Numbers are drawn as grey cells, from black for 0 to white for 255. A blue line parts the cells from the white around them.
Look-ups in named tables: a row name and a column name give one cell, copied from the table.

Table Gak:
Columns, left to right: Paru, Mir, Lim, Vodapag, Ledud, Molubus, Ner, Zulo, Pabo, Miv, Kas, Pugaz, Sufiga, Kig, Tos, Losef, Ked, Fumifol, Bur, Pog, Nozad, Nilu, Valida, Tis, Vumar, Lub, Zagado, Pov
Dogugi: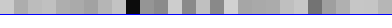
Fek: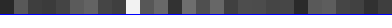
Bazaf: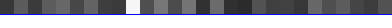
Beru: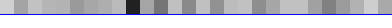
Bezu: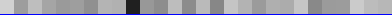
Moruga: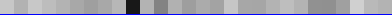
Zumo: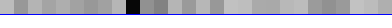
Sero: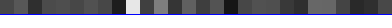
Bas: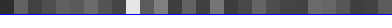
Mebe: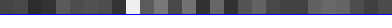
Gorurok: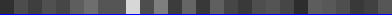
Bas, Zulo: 84
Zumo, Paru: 188
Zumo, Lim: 180
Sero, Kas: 64
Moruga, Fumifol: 167
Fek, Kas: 87
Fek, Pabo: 63
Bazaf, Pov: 82
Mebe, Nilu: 66
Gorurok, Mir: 76
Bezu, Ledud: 154
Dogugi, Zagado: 197

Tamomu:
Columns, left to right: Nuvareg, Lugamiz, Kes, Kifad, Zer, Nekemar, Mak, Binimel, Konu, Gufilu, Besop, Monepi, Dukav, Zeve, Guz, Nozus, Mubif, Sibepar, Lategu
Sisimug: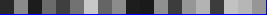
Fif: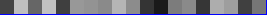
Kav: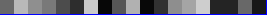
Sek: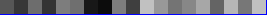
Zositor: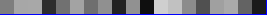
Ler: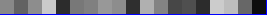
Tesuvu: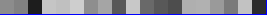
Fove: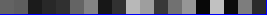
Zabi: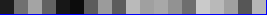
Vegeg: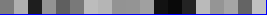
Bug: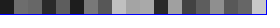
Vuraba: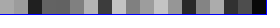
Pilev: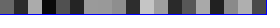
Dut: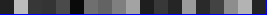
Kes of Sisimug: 28
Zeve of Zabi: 110
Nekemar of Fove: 100
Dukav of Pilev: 42
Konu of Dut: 127
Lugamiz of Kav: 185
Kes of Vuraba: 32
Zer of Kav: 76
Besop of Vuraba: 157
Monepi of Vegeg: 18
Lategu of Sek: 192
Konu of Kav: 86
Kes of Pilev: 171
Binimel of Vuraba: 60
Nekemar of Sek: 111
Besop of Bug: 169
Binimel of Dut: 99
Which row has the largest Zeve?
Tesuvu

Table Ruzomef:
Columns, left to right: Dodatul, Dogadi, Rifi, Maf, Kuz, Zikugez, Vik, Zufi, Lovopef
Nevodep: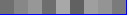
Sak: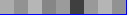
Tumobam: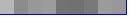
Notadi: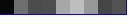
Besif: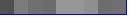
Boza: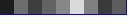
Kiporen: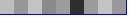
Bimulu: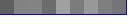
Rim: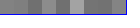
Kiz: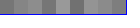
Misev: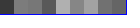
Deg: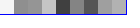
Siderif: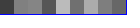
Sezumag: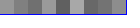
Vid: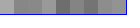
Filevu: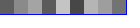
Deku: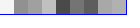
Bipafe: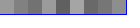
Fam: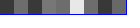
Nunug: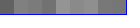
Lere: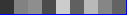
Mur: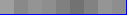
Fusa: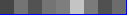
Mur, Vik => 130
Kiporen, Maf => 138
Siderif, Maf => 86
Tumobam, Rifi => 152
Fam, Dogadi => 109
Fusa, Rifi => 82
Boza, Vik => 128
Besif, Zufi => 109
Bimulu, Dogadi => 130
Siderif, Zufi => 126
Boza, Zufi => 58
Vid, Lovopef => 147
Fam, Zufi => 56
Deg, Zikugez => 132
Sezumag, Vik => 104
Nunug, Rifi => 123

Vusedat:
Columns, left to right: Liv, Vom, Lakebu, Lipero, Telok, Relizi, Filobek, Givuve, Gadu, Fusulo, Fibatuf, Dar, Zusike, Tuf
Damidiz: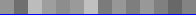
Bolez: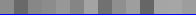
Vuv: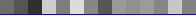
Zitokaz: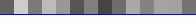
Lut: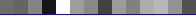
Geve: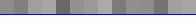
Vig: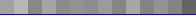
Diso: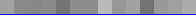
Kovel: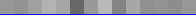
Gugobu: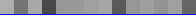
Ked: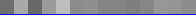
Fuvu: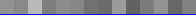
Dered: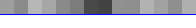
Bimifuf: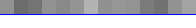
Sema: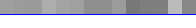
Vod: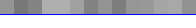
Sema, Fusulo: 120
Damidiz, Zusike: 104
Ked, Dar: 152
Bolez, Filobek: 163
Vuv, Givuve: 86
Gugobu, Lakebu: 169
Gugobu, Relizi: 153
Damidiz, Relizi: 154
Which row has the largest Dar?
Lut

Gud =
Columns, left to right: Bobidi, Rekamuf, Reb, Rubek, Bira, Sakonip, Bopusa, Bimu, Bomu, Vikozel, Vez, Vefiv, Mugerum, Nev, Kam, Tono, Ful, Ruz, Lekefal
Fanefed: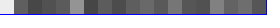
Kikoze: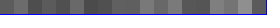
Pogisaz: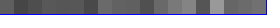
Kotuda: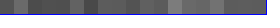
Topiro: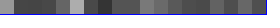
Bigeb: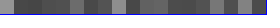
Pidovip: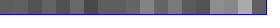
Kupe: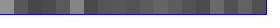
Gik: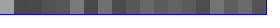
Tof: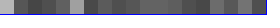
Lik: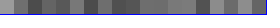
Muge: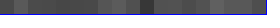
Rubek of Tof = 79
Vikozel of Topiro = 84
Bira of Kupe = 90
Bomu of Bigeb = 142
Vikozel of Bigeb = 72
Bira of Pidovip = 81
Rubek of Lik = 100
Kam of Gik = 77
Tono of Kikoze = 127
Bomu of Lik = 80
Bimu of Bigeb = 83
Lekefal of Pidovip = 95
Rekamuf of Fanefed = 95
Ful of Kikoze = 116
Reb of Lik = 76
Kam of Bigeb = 82
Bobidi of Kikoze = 92
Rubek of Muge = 74
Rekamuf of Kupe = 88
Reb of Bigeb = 70
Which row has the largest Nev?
Pogisaz

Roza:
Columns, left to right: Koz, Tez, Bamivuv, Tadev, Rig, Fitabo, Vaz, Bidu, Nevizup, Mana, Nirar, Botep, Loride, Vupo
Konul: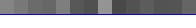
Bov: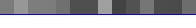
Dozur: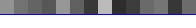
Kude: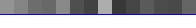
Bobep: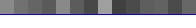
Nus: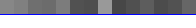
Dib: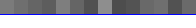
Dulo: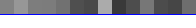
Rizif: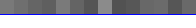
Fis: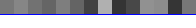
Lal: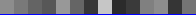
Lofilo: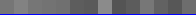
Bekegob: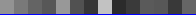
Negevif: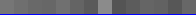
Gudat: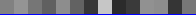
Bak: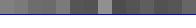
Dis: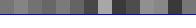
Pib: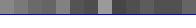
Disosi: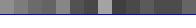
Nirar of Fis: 145
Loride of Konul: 84
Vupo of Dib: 106
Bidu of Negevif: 139
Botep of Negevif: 98
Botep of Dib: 111
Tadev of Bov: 124
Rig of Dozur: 151
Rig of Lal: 152
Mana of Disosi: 73
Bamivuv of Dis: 114
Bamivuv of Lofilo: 118
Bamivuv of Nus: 111
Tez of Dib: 111
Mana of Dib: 83

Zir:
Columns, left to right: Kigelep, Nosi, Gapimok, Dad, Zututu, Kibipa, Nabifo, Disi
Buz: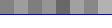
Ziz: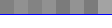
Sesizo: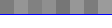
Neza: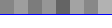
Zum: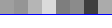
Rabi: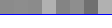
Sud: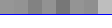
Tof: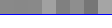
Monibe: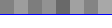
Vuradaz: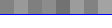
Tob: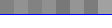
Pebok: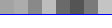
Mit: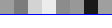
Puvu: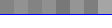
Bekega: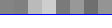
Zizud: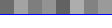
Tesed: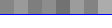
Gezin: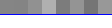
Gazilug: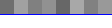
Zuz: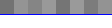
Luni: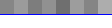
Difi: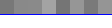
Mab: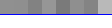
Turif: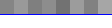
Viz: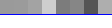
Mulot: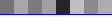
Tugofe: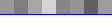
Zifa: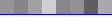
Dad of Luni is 145
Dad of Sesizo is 143
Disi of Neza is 178
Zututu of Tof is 128
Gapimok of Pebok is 137
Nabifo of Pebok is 122
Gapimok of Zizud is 126
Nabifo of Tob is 124
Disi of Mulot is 172
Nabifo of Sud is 143
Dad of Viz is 206
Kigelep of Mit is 157
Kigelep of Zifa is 148
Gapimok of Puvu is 131
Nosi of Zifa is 134
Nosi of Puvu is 146

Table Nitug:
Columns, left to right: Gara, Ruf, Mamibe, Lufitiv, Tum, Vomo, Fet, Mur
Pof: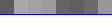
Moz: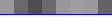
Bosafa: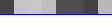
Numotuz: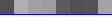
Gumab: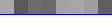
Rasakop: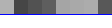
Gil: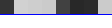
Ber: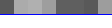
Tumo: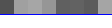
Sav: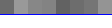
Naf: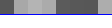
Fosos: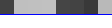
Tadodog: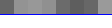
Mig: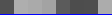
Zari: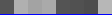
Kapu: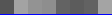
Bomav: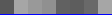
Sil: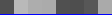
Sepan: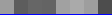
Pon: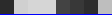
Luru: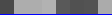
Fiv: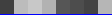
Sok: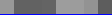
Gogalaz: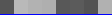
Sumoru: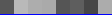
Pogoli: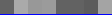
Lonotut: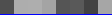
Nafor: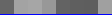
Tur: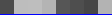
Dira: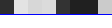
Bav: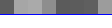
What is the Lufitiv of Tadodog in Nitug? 144
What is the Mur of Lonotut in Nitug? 166
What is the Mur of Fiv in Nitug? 182
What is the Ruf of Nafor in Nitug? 163
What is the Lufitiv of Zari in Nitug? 170
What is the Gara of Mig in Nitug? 81
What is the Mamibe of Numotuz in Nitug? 160
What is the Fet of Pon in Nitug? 45
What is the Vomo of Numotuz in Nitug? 81
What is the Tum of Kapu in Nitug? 99
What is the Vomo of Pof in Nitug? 96
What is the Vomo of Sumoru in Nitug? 94
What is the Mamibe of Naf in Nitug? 180
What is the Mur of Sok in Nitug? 93
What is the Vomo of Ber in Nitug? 95

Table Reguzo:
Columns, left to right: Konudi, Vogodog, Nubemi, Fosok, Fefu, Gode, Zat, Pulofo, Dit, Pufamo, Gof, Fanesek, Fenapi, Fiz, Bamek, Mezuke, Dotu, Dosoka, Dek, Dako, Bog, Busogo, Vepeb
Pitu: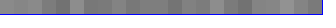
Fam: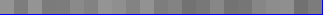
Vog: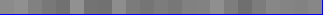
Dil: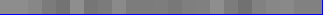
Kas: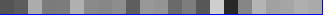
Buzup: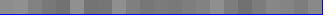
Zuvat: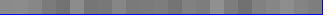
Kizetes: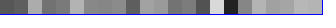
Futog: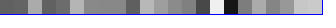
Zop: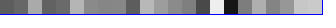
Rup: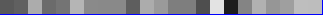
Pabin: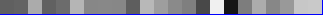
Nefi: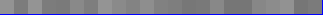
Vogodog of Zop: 103
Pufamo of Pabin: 94
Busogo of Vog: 130
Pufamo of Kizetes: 94
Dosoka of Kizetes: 134
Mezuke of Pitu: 141

